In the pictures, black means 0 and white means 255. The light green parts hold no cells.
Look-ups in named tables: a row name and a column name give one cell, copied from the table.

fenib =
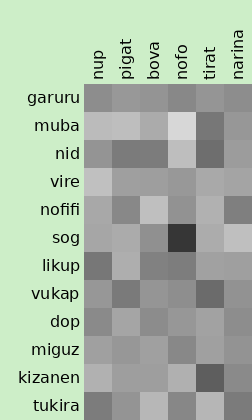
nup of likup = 119
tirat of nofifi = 177
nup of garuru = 141
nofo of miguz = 136
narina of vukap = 146
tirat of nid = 110
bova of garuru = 148
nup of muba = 187
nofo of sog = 54
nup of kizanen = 177
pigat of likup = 174
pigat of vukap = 122
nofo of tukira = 135
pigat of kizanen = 158
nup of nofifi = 168
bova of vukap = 149
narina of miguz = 147

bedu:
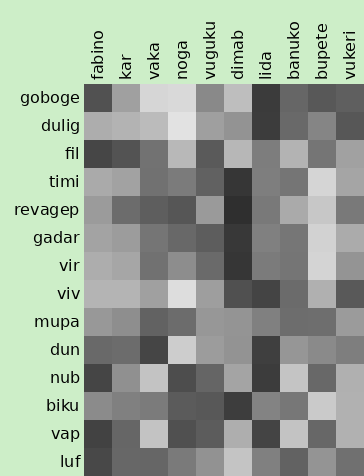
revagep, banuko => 170
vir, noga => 141
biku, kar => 128
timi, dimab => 54
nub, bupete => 104
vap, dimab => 174
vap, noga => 80
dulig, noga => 226
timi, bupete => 213
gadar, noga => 104
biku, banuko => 119

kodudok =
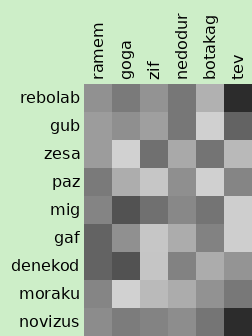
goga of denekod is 82
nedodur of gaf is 172
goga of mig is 82
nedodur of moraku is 172
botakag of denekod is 172
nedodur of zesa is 169
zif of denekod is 197
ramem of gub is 156
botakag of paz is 208
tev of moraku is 120
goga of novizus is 124
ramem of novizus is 140
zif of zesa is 112
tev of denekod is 148
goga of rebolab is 122

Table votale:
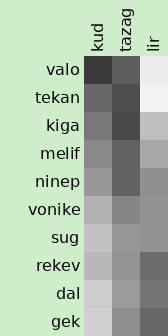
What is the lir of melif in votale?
168
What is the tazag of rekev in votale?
147
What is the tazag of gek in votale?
142
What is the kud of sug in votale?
194
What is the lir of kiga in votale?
190
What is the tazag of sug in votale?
150
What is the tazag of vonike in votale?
134
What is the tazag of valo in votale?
93
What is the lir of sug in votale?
146
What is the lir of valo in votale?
236

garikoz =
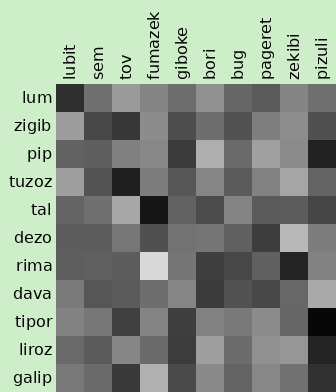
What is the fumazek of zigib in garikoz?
140
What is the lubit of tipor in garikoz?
130
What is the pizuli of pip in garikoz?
34
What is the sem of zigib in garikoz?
72
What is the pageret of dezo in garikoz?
61
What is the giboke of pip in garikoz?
58
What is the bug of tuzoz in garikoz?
91
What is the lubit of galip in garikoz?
120
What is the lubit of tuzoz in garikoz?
158
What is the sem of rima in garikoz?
96
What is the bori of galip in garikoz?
138
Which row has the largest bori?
pip

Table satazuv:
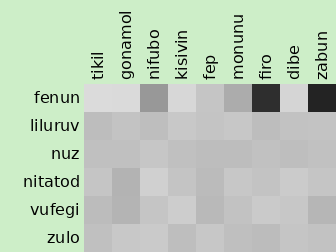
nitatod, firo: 195
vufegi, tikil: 188
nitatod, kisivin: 196
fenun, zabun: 35
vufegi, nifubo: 197
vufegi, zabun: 182
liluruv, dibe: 194
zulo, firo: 188
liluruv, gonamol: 195
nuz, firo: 193
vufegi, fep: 185

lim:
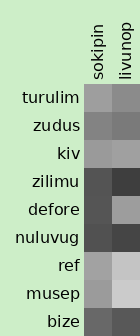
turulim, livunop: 139
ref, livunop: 196
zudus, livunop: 122
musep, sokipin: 155
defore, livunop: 157
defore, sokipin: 85
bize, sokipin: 104
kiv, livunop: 160
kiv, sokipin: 154
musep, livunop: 203
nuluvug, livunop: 69
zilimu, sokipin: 84
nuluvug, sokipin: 81
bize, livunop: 88
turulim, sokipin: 158
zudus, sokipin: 131
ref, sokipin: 162
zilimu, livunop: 62
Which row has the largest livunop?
musep

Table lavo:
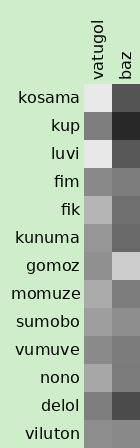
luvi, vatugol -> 232
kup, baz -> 40
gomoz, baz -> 204
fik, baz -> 112
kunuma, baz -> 105
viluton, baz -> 137
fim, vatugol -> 137
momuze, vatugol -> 171
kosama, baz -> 84
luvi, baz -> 88
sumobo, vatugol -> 158
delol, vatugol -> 126
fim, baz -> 125
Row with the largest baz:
gomoz

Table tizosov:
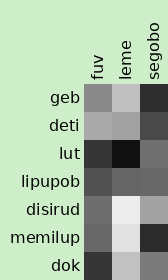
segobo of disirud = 162
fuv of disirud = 110
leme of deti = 162
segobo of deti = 73
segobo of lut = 112
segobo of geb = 46
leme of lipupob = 101
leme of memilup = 225
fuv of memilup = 104
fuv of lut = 53
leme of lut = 17
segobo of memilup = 44
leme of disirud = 236
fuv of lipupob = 81
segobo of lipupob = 104
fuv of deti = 170
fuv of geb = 138
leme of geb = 192
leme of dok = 193
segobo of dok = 122

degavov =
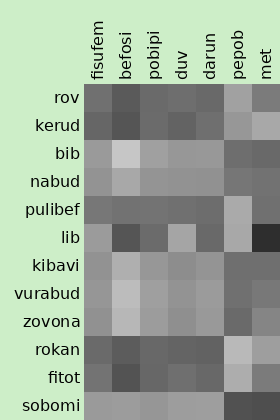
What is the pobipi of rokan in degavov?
104
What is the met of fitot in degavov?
123
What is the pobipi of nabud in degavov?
148
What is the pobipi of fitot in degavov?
103
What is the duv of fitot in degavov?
111
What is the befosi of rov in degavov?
90
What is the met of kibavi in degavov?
111
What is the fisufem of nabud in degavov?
147
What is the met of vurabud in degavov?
120
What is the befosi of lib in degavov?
85
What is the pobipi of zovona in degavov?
156

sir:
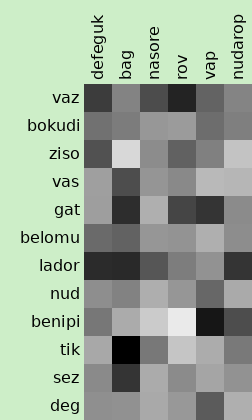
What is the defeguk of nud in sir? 142
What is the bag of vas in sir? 77
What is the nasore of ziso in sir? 140
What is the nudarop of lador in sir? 52
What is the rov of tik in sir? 197
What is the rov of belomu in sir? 147
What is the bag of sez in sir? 52
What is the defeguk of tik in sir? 168
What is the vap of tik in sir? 172
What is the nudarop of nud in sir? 170
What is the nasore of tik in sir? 120
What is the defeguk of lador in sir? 43
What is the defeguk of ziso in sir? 81
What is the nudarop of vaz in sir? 132
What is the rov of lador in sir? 125

